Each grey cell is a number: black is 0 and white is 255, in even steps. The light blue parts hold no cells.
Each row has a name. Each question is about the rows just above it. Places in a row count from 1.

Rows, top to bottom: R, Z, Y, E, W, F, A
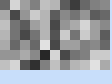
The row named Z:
[170  72 149 203 181  92 137 116 149  92 104]
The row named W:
[170 104 149 104 225  72 159 159 128 137 104]
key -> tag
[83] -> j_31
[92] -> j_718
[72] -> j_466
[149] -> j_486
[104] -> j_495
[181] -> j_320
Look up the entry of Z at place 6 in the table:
j_718
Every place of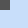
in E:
6
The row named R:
[104 213 159 128 192 181  92  60 104 128 137]

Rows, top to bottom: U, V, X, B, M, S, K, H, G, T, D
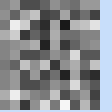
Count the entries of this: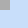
1
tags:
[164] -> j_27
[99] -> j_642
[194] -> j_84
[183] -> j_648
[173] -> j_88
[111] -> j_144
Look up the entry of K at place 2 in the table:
j_642

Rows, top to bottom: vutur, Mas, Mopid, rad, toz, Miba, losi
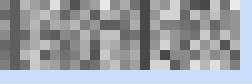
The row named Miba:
[114  94 183 201  94 138 114 126 171  84 201 159 149 171  72 171  72 138
 138 114 171 138 159  94]
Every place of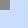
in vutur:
1 5 7 9 12

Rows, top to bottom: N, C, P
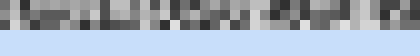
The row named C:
[143 190  90 121  90  90  90 179 133 200  79 167 179 133 179 155 200  69
 143 179 121  99  79 179  90 211 133  48  99 143  59 111  99  90  69 179
 200 143  48 190  99  59]
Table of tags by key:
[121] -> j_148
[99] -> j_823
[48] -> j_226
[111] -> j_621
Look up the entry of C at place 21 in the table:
j_148
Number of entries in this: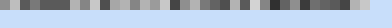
37
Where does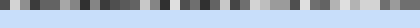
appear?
P
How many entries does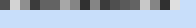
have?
18
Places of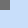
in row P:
20 25 32 39 41 42

